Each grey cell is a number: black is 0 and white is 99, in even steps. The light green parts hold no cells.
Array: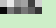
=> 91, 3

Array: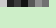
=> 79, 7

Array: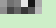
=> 89, 9

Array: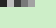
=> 74, 14

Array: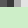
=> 88, 22

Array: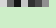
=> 83, 8

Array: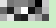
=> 99, 0

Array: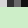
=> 83, 7

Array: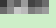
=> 77, 21

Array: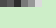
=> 85, 18
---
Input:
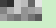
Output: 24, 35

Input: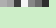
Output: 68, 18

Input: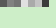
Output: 34, 23

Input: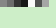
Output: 52, 64

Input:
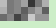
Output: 73, 58

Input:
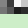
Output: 51, 17
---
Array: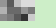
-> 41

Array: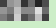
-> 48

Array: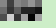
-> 20

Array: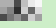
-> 51

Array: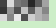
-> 58

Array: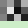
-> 90

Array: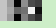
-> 65

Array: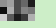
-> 68

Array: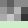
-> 48

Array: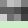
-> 37
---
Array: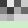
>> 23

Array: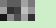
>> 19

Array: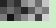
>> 42

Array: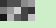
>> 60

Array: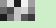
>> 28

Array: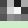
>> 84

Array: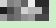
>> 28
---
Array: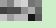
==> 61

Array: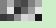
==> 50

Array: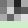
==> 45

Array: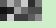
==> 36

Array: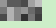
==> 58

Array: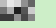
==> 73

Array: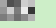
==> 64

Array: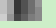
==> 75

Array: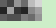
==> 37
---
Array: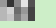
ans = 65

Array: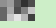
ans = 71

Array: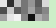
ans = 68

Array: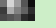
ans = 17

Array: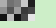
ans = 27

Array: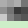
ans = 39

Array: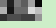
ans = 25

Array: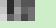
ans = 28

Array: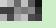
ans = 30
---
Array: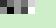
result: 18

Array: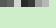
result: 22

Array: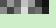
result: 13

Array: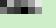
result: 15

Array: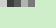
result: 35

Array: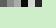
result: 15

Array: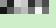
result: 13

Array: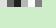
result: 40

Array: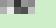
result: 31
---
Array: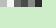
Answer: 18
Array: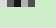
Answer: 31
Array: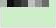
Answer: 42
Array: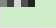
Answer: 14
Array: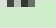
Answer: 43
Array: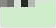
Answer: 71
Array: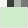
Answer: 47
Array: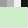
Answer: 9
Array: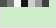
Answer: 25
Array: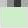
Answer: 66
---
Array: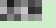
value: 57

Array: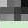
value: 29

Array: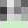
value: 79

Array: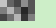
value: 21

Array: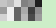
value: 29

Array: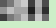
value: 79

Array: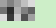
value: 32

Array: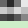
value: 34
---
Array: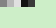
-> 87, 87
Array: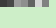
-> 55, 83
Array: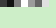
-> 99, 99
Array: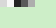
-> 14, 96
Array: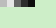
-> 39, 89
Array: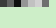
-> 58, 81
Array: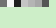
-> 76, 96
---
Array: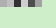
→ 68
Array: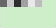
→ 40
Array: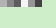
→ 69
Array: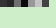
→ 20
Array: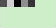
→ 31
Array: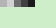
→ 70
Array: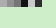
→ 67
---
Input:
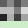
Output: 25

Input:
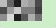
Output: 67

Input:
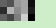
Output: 80

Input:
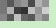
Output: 63

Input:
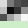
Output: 79

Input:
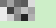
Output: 14

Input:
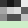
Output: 31

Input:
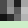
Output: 41

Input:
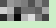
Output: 48

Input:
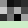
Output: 1
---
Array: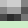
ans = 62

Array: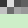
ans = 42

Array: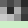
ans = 16

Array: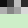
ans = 52

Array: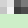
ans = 94

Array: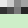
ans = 30
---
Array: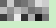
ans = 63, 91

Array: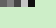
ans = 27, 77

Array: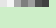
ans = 49, 95

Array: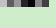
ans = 14, 75

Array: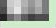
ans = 64, 89

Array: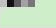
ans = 36, 75

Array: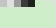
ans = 60, 87

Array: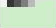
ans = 33, 94

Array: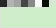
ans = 27, 97

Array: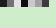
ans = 5, 88
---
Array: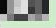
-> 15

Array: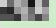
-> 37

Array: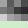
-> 29

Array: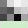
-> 90

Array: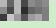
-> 54

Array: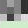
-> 19
